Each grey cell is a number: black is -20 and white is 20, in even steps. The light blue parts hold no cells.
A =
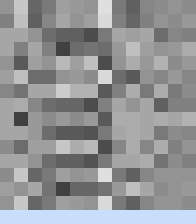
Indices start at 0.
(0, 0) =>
3
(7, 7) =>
0
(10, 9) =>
7
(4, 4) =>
9
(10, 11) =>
7
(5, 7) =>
14
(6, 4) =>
12
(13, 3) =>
-2
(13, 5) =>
-4
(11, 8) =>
6
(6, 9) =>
7
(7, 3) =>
-3
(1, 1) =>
10
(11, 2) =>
3
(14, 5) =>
4
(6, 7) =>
-6
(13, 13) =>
4
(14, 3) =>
-1
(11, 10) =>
7
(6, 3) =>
6
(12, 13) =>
3
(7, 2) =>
1
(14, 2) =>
-4
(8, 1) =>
-10
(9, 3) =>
-3
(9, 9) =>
7
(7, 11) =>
-5
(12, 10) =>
1
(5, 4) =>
3
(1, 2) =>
-5
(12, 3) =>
-1
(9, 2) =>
4
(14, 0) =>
3
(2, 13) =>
0
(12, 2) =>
-4
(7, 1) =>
7
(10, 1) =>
-3

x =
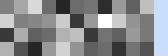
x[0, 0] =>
0
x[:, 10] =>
[10, -1, -1, -7]
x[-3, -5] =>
4
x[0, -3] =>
4
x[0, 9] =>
-5
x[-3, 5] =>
-11
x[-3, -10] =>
0
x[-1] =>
[8, -7, -14, 4, 13, 3, -5, -3, -12, -2, -7]
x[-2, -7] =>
8
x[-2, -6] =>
10
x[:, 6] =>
[-2, 4, -11, -5]
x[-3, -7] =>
12
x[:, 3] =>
[-3, 3, -3, 4]

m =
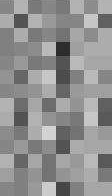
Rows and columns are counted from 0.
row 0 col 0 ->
1
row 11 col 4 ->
6
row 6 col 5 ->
4
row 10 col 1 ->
4
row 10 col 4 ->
-7
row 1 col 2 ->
8
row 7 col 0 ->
8
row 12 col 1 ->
0
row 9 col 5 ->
-2
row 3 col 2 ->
2
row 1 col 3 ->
4
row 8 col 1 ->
-7
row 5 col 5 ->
0
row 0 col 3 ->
1
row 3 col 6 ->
7
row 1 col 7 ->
-5
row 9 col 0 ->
2
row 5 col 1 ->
-4
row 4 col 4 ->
-7
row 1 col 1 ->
-7
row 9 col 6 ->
6
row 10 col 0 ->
1
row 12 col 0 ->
5
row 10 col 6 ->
6
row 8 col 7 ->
-6
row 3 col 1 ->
1
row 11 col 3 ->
-2
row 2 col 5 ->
6
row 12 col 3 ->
-2
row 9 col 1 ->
-1
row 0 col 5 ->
8

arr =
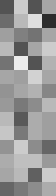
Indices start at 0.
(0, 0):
-7
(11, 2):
10
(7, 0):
4
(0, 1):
12
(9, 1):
-1
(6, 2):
8
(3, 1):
-7
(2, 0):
5
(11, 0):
7
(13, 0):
-4
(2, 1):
0
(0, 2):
-7
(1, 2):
15
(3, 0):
9
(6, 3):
1
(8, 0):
9
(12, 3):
12
